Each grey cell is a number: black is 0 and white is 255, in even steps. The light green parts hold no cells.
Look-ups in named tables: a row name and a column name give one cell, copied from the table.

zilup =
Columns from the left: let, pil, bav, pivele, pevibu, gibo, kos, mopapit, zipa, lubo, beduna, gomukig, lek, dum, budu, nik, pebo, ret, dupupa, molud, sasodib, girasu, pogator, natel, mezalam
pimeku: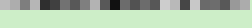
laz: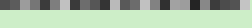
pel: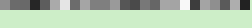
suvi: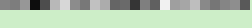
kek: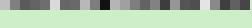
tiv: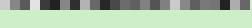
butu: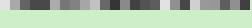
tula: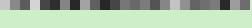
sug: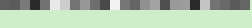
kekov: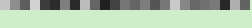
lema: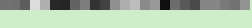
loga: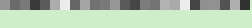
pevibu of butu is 73
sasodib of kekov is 113
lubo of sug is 110
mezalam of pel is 34
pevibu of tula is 70
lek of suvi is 106
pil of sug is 91
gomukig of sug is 241
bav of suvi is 151
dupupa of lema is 88
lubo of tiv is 104
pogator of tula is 41
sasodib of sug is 196
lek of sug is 118
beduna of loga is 121
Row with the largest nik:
sug

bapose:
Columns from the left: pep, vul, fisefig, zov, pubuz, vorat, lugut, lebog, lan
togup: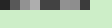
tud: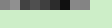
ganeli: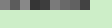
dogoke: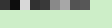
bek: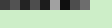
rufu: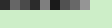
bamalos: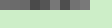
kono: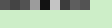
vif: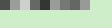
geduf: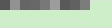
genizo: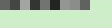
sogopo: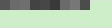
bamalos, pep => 109
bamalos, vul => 107
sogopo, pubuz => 71
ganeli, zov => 53
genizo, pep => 99
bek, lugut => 15
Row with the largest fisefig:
dogoke

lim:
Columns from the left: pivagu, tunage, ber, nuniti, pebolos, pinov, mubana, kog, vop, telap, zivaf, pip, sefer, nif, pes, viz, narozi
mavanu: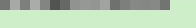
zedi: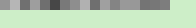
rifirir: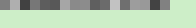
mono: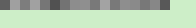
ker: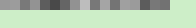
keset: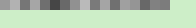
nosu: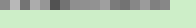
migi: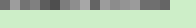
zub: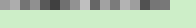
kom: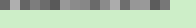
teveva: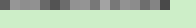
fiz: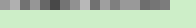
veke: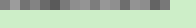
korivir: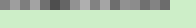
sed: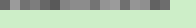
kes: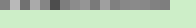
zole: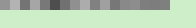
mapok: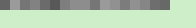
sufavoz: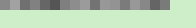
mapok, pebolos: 107
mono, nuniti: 161
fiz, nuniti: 150
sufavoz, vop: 155
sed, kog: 140
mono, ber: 125
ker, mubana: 101
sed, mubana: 132
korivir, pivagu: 130
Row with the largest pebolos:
nosu

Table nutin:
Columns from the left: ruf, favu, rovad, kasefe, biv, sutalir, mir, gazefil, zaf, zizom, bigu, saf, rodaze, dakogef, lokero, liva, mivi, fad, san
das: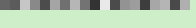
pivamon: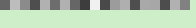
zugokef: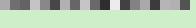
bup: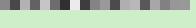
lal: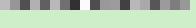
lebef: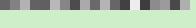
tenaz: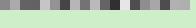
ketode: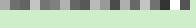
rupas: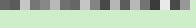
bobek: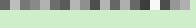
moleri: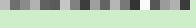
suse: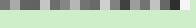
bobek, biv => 177
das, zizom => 51
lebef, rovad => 178
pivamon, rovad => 139
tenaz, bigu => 100
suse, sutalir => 109

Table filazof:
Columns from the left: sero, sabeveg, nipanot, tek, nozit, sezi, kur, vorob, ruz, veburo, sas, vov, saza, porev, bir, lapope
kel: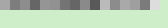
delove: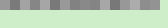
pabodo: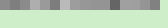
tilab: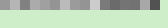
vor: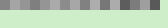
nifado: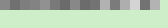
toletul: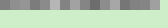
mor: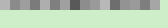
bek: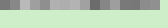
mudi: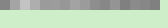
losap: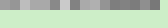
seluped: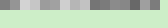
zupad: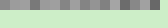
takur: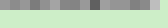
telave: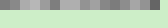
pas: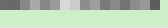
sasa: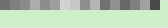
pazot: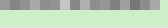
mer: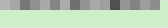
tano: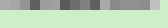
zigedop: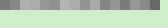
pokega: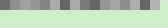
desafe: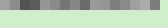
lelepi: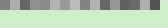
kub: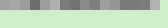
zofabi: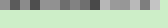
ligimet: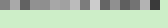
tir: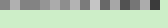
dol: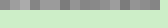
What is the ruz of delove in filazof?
137
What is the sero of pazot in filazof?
153
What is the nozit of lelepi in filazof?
137
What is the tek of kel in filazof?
102
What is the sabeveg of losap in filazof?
150
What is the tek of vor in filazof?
127
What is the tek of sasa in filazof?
172

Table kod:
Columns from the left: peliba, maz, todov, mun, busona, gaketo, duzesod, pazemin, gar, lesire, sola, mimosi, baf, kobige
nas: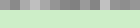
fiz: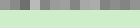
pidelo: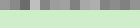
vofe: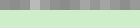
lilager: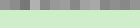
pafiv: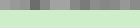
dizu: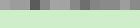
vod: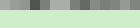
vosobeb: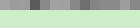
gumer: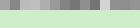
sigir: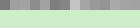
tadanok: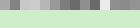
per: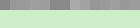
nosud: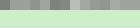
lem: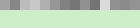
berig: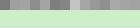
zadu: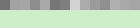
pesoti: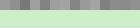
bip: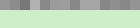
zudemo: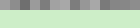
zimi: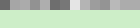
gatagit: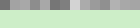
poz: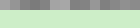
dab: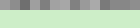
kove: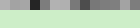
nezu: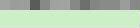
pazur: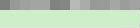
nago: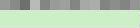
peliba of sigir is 123
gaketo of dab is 162
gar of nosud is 165
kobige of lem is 147
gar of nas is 154
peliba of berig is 123
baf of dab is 135
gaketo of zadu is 118
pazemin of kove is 121
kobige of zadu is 165
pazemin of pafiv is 136
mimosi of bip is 143
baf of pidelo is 129
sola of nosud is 148
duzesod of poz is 167
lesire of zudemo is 168
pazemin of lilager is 136
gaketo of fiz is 155
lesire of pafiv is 141
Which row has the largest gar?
zimi

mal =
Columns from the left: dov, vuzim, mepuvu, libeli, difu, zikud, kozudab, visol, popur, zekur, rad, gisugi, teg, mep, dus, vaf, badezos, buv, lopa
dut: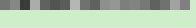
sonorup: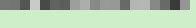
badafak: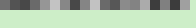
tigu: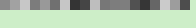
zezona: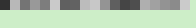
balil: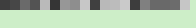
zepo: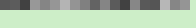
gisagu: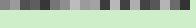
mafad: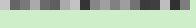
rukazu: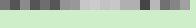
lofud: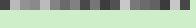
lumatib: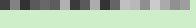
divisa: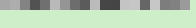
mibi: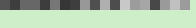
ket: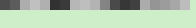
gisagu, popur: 155
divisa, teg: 196
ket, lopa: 188
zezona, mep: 78
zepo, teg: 65
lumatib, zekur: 173
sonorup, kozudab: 93
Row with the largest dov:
mafad

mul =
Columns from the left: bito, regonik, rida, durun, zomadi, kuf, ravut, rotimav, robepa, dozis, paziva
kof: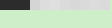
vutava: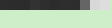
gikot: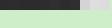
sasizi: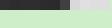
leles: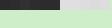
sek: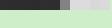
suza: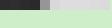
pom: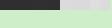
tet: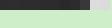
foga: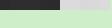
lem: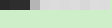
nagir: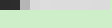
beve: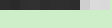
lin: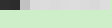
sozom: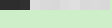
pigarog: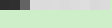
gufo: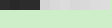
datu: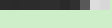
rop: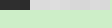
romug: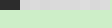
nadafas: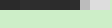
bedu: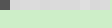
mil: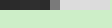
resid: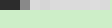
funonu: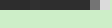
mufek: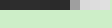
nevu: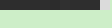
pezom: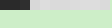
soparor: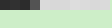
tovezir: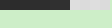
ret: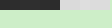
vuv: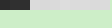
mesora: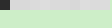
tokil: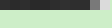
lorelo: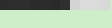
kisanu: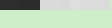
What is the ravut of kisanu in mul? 217
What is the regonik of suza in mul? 47
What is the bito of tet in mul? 45
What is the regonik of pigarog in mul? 48
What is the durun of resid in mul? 218
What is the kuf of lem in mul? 220
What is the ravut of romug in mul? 219
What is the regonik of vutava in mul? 44
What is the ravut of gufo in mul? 220
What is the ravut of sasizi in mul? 64
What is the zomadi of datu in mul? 46
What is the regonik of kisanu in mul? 46
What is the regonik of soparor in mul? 49
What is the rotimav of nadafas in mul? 45
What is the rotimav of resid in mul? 219
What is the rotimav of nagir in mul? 220
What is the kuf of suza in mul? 216

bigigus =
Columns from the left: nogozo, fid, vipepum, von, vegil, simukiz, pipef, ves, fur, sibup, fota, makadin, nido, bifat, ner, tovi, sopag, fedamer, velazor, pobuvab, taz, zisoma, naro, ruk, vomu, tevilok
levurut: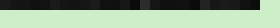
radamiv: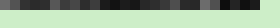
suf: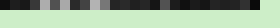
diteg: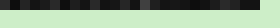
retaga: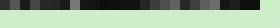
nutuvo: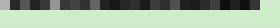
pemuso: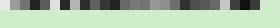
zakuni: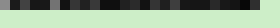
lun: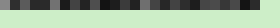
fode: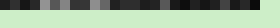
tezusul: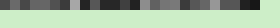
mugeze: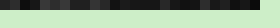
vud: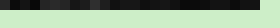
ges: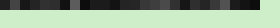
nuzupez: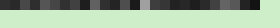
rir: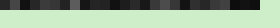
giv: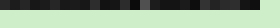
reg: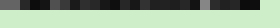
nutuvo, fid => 40
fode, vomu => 40
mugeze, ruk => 16
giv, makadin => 21
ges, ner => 56
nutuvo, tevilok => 52
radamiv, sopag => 57
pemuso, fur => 46
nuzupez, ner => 160
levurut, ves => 19
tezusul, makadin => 39
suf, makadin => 37
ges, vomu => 19

